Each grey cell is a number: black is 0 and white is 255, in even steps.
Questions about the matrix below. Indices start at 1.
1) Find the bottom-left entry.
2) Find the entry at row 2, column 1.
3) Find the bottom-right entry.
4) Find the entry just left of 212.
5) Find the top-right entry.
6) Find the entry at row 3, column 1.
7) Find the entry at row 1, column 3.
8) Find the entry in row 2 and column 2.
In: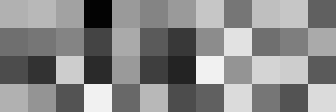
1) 177
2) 111
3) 219
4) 148
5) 96
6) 76
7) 162
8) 118

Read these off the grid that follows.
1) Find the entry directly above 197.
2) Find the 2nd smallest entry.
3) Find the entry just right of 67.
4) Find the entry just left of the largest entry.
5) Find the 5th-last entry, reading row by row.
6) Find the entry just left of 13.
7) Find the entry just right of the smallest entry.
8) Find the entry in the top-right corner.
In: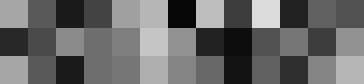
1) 182
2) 13
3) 160
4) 60
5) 19
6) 33
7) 190
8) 81

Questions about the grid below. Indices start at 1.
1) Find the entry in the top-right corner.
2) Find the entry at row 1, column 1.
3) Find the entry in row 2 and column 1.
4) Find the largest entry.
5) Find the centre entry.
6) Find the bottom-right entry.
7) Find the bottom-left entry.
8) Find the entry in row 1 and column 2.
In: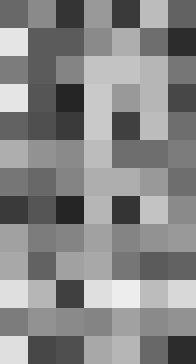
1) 98
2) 104
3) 229
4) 237
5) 174
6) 44
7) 223
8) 138

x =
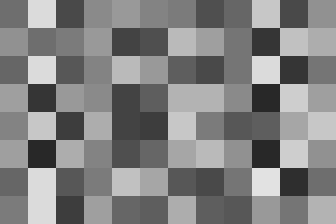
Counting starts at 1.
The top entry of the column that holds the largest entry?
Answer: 199
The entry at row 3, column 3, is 87
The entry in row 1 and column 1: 110
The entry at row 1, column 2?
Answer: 219
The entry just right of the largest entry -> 46
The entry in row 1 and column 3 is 73
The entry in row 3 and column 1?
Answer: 102
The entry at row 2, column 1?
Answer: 145
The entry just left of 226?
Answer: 117
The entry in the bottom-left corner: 123
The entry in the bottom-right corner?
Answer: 179
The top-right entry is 145
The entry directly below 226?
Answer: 153
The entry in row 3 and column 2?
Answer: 219

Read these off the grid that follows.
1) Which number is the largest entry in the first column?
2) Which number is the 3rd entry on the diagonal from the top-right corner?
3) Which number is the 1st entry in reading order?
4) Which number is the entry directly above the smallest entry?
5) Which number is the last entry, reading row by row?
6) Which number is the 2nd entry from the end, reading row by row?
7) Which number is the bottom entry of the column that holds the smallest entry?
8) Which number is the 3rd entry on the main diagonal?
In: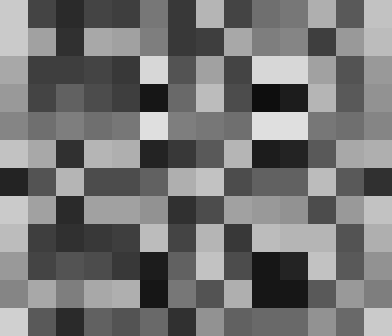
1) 208
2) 161
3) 202
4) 215
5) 202
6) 105
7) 105
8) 62

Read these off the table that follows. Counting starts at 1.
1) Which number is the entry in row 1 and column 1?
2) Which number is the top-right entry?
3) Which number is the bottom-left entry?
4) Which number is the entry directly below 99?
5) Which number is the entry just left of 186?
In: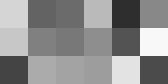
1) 213
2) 136
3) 68
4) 128
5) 107
